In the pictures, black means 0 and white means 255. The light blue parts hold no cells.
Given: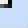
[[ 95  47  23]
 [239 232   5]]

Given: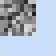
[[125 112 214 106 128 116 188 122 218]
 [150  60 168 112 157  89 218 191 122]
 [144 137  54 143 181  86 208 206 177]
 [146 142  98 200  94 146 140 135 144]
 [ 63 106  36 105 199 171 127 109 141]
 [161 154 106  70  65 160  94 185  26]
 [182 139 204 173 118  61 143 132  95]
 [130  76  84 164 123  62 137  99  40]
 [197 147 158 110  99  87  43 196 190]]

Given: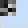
[[ 38  70 205 159]
 [141 136   4  54]
 [ 53  19 204 162]
 [ 54  34 117 103]]

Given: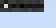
[[ 58  57  53  66  66  60  55  69  50  59  61]
 [ 30 218  31  16  33   6  26  20  27  23  23]
 [ 60  29  60  61  48  54  58  54  58  50  65]]

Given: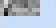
[[174  20 152 128 161 158 145 159 155 127]
 [185  64 130 180 184 175 177 139 182 180]
 [160 189  90 162 140 124  88 144 143 132]
 [140 221 147 111 127 113 104 147 133 144]]

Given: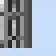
[[ 68 127  39 177  58 148  90  72]
 [120 127  39 176  58 148  90  72]
 [185 127 138  31 105 109  90  72]
 [185 127  39 176  58 148  90  72]
 [185 127  39 176  58 148  90  72]
 [177 127  39 198  58 148  90  72]
 [185 127  39 176  58 148  90  72]
 [185 127  73  87  58 148  90  72]
 [ 72 127 128  93 116  86  90  72]
 [185 127  39 176  58 148  90  72]
 [200 127  39 132  58 148  90  72]
 [238 127  39  94  58 148  90  72]]

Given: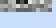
[[148 112 154 150  96 103  97 101 125 185 140 143 110]
 [169 172 147 185 216 149 184 116 135 122 104 150 184]
 [119 101 175 188  33  83  24 225 182 153 219 145 138]]
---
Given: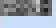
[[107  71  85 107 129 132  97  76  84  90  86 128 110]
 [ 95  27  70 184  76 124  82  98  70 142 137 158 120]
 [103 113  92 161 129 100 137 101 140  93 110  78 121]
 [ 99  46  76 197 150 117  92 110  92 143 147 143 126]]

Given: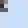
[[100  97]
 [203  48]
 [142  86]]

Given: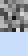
[[191  53 221  32 103  79 103]
 [ 98  65 131 140  88 180 187]
 [154 114 173 154 116 121 181]
 [190 131 116  21 144  69 169]
 [183 213 126 104 188  68  79]
 [ 93 167  68 133 153 162  83]
 [ 91 111  88 154 113 182 189]
 [179 155 151 119 146  86 169]]

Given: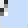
[[253 121]
 [215  48]
 [146 231]
 [ 39 236]]

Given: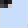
[[201  52  75]
 [ 32  16  46]]

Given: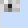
[[185 189 122 156 218]
 [214 208  35 166 217]
 [192 211 177 239 186]]

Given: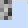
[[166  82 170]
 [ 51 152 184]
 [ 74 199 131]
 [164 182 161]
 [123  68 167]]

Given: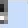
[[133  88]
 [176 247]
 [148 150]
 [106  23]
 [113  37]
 [115 107]]
